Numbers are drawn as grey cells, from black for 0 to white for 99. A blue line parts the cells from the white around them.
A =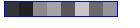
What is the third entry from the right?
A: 77
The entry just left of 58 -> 41
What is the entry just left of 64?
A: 54
